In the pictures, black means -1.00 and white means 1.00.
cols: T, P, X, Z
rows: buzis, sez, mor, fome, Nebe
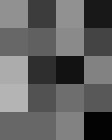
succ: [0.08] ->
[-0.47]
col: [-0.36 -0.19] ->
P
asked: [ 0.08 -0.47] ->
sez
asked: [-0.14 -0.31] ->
fome
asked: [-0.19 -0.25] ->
sez
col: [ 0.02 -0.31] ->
Z
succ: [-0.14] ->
[-0.31]

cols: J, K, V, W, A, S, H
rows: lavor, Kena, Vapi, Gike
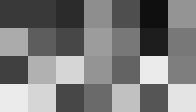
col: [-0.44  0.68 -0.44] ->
V
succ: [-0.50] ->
[0.39]

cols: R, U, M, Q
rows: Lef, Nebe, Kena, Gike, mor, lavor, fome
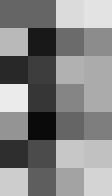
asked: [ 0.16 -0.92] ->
mor
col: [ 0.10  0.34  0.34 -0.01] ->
Q
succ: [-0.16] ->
[0.10]

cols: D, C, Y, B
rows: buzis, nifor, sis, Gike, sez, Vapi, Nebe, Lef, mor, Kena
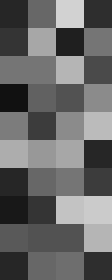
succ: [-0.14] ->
[-0.64]
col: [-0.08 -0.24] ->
C

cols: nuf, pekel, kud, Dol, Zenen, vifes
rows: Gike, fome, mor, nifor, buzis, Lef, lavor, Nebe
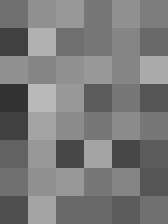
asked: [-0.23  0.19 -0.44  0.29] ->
Lef
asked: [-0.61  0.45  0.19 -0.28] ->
nifor
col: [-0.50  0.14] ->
nuf
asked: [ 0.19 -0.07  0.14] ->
Gike
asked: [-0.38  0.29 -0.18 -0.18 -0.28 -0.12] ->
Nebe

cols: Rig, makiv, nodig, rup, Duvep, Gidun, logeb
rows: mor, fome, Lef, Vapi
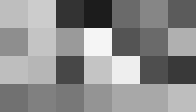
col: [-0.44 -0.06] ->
nodig
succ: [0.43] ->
[-0.44]
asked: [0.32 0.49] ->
Vapi

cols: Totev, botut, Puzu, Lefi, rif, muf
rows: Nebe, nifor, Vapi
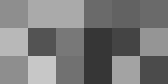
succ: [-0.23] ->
[-0.17]
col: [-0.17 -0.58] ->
Lefi
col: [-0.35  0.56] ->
botut

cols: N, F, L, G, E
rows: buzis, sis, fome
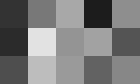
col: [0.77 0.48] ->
F
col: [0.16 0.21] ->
L

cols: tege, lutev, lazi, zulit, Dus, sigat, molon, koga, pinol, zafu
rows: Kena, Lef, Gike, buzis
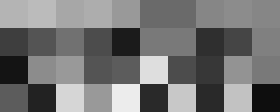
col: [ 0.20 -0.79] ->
Dus
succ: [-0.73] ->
[0.68]
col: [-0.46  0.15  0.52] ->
pinol
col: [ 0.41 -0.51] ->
tege
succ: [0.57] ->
[-0.68]

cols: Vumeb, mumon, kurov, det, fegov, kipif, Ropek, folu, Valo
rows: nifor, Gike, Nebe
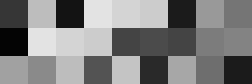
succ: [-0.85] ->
[0.78]
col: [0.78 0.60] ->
det
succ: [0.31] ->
[-0.14]
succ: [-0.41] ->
[-0.47]
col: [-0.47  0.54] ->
fegov
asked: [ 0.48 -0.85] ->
nifor
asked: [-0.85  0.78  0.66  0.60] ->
nifor

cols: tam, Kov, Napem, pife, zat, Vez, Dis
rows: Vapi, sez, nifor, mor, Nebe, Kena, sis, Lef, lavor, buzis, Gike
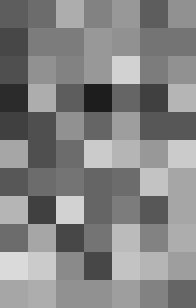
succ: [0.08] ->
[-0.44]
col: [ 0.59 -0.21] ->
pife

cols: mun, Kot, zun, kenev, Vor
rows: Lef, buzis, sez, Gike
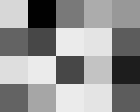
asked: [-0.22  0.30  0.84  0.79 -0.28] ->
Gike
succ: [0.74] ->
[0.84]
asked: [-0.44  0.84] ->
buzis

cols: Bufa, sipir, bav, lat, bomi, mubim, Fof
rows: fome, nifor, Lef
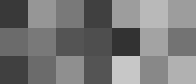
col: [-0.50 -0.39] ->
lat
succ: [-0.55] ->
[0.18]

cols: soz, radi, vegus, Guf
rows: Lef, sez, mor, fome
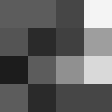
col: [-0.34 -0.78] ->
soz
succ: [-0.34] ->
[-0.67]
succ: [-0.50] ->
[0.24]
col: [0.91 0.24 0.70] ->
Guf
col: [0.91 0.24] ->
Guf

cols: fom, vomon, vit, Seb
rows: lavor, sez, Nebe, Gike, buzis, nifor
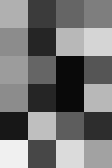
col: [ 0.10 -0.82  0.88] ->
fom
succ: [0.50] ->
[-0.27]
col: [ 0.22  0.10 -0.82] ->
fom

